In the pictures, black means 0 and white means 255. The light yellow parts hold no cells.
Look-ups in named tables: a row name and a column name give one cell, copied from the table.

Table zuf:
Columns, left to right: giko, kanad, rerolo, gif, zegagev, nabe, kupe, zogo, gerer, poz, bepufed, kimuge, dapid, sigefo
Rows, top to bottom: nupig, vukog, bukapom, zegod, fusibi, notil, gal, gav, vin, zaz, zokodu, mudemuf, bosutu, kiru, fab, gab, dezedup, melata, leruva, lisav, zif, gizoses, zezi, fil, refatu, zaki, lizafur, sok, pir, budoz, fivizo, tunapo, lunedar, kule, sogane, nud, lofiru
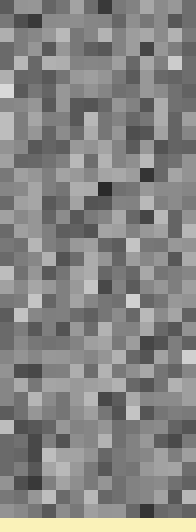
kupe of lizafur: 109
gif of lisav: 89
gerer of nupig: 121
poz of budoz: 196
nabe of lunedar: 163
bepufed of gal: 152
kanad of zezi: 195
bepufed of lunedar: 135
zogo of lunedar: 103
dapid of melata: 152
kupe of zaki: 134
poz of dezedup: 130
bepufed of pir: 135
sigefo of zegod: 98
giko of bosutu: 120
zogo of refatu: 164
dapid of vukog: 87
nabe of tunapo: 142
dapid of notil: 100
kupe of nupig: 109
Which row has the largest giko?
gal

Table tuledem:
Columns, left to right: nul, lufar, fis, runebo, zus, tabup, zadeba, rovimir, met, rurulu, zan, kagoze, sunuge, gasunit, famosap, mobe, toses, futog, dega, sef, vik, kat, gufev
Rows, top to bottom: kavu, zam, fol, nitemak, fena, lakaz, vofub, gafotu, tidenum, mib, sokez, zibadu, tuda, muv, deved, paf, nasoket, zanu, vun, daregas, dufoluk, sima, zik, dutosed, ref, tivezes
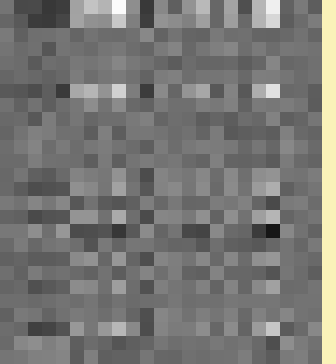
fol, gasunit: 101
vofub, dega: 173
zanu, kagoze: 107
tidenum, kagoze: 101
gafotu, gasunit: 111
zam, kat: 108
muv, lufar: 92
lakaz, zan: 99
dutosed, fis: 64
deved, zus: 135
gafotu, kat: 117
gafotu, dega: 122
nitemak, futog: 110
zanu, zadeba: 83
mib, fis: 128

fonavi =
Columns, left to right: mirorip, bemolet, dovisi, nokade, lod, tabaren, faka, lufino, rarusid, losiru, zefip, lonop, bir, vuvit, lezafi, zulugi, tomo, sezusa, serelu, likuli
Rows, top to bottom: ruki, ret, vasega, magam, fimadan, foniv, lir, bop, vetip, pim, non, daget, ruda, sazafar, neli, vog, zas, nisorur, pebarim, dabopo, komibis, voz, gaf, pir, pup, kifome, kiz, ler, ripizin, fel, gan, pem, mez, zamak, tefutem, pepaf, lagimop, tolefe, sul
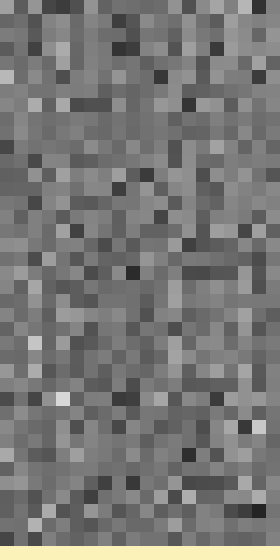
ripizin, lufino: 126
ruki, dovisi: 149
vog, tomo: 131
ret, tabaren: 106
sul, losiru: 124
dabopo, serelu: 84
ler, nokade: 103
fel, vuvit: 102
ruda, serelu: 114
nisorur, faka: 103
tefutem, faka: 95
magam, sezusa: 141
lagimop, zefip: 135
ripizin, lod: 216
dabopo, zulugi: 85
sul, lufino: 128
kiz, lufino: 94

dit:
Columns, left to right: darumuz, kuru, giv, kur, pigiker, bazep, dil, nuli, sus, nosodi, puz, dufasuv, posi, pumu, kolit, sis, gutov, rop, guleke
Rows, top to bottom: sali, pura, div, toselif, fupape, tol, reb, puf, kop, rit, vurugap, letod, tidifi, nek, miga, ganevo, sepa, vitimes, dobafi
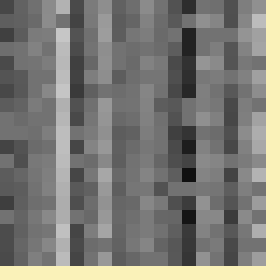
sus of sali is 97
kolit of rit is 114
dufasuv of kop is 112
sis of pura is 133
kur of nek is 129
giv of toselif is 130
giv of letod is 120
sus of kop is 105
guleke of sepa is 174
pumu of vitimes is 56
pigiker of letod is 187

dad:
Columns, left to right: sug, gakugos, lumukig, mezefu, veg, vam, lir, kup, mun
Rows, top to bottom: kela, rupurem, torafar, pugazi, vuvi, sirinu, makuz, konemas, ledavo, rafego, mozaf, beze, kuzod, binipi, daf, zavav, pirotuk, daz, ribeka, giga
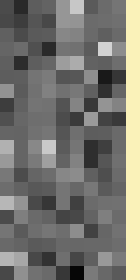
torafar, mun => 106
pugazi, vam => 113
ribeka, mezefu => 50
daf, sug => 183
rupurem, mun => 112
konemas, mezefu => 114
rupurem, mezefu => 72
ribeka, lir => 95
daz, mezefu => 93
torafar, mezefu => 92

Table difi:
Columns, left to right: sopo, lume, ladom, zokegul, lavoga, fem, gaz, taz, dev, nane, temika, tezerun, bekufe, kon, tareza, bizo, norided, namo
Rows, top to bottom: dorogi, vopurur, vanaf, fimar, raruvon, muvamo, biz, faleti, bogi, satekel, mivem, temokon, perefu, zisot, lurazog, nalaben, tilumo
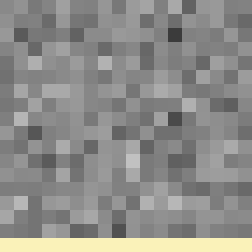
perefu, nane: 169
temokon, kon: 100
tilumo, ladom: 116
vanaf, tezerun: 128
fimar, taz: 106
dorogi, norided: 128
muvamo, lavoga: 138
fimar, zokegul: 149
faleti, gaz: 135
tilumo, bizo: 129
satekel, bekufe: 112
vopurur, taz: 145
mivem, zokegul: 130
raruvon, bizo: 159
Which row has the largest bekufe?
lurazog

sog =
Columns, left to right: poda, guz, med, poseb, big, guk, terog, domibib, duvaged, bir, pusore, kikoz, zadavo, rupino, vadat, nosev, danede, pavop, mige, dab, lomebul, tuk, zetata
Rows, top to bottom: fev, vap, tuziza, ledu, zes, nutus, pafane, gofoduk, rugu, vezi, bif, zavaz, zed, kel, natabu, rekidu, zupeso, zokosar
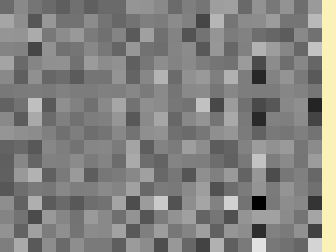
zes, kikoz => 141
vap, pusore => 127
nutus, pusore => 135
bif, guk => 115
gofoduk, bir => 114
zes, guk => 113
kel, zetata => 112
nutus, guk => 91
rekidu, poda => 132
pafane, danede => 135
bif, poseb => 135
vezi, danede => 150
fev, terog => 95

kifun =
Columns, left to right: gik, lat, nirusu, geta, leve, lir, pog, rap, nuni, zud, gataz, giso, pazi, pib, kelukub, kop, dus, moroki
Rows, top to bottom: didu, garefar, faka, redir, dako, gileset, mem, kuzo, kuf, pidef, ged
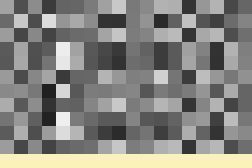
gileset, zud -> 127
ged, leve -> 99
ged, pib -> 52
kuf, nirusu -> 96
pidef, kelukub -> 99
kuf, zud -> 133
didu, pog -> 123
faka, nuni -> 197
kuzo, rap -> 162
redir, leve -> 237
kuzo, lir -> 97
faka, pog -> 109
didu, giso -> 178
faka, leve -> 99
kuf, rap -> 90
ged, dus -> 77
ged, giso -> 175

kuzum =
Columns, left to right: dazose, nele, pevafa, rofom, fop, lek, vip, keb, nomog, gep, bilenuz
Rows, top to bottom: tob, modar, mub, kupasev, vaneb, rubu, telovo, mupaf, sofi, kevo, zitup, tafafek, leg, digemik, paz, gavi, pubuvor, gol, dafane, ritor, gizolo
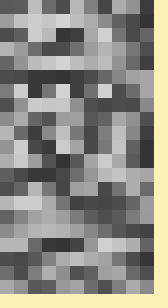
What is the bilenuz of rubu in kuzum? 166
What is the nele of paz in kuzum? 205
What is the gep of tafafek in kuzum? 91
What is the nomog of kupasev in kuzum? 161
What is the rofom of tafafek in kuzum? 83
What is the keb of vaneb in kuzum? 188
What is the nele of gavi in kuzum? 132
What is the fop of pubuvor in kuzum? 177
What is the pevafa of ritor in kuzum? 125
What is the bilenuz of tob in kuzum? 60

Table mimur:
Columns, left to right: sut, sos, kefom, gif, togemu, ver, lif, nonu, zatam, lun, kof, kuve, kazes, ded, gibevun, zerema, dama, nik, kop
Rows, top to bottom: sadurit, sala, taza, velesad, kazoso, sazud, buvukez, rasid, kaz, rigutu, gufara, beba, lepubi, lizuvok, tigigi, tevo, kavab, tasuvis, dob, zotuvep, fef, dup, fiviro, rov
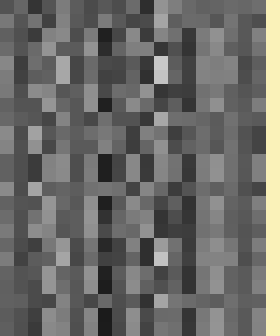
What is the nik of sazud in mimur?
77
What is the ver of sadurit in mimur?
92
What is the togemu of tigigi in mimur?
104
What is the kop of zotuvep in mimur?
122
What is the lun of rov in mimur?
139
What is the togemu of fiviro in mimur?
124
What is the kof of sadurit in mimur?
46
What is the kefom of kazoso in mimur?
110
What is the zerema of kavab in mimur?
121
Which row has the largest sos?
sadurit

